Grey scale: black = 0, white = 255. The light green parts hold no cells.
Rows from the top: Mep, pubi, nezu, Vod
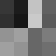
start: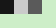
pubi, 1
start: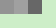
nezu, 0
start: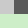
pubi, 2
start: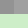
nezu, 0

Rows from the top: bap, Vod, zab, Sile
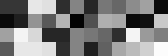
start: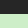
zab, 3
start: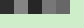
bap, 4
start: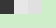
bap, 1
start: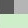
Vod, 3
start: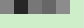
bap, 5

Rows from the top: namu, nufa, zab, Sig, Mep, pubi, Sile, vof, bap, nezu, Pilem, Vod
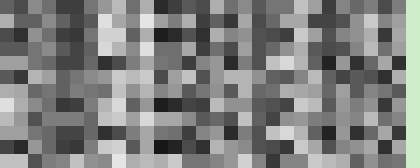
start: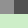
zab, 17
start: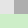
Vod, 8
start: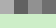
Vod, 24
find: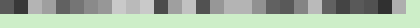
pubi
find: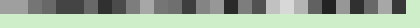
nezu

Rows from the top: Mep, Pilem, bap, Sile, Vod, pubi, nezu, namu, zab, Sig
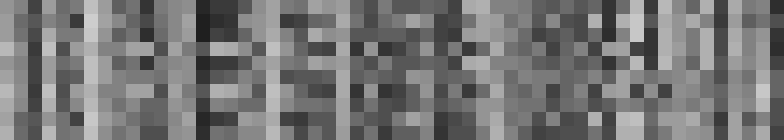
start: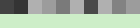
Sile, 45
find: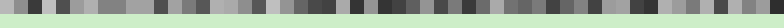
Sile

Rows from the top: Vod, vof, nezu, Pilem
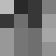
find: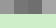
nezu
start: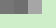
nezu, 1
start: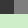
Vod, 2

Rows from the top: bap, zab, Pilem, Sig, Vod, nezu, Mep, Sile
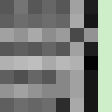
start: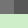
bap, 1
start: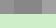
Mep, 2
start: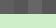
Sig, 1
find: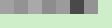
Pilem
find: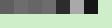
Sile
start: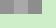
Pilem, 1

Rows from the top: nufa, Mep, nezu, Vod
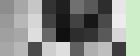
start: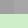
nezu, 0
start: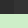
nezu, 5
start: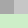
nufa, 1
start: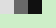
nezu, 2

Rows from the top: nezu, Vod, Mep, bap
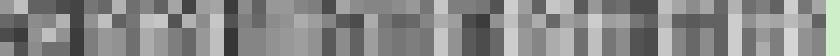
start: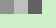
Vod, 6
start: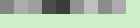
Vod, 30
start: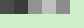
Vod, 33
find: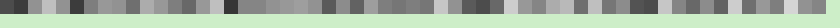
Mep
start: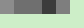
bap, 2
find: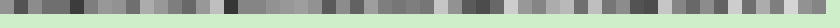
bap
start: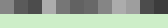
Vod, 23

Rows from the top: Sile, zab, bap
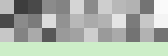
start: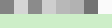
Sile, 4
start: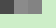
Sile, 2
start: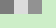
zab, 2
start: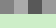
bap, 1
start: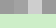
bap, 4
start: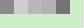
Sile, 6
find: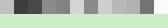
Sile

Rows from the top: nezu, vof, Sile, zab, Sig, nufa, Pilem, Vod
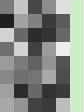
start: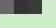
Pilem, 2
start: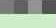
Sig, 1
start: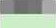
nufa, 0
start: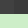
Vod, 2
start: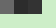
Sile, 1
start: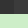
Pilem, 3

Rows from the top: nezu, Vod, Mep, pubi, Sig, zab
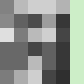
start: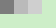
Mep, 1
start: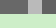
Sig, 0
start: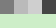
Mep, 1
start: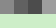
Vod, 0
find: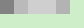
nezu

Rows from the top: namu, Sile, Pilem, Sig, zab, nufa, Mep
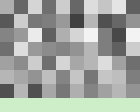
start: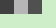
Sile, 5
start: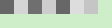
namu, 1
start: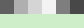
Pilem, 3
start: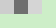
zab, 2

